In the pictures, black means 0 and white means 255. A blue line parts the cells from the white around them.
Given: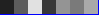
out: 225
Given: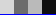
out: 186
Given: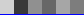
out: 144
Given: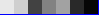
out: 66
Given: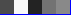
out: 35
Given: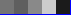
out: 137
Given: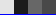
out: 103
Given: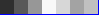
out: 151
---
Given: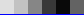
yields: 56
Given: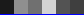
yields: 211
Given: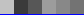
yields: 156
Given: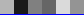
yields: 102
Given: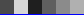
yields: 95
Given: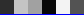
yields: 7
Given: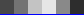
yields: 230
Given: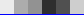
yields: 46
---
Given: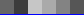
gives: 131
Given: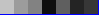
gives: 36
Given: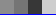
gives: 55
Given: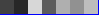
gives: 145
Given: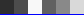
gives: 137
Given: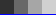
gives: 166
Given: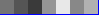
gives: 136
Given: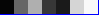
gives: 213
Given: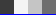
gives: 197
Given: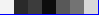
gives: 115
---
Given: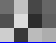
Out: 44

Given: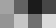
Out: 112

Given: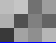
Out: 128

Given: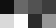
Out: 43

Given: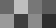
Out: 139

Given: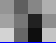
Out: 33

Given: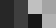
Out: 23

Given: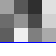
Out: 73

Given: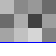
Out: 64

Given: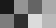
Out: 219
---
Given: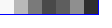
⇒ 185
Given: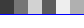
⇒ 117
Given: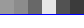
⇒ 140
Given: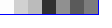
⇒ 209
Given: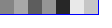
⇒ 168
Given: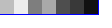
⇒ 237
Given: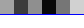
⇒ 60
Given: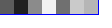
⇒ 32
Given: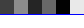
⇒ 140
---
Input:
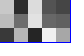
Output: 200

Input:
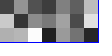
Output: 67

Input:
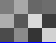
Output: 125

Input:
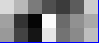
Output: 218

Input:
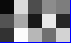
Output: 9

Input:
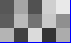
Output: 87
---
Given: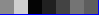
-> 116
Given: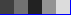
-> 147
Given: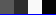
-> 249
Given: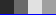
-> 225
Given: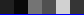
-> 209
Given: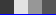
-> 151
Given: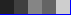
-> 100
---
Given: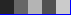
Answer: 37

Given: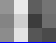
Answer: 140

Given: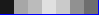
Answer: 25

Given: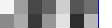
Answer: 138

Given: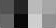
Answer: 103

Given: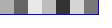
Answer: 175

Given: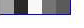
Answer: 164

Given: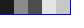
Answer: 28

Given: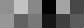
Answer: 151
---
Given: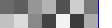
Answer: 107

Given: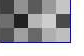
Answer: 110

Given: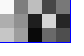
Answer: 174

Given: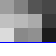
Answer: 192

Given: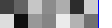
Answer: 64

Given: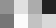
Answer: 146
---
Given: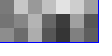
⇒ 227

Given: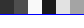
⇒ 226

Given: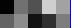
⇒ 162

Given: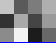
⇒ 50

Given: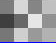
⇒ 63

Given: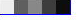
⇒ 13

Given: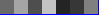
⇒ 36
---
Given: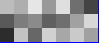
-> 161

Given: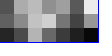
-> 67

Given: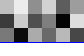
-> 5

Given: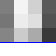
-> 223

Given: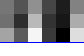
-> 23

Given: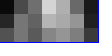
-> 149

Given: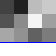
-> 244

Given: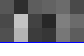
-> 127

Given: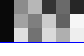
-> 98

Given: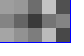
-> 117
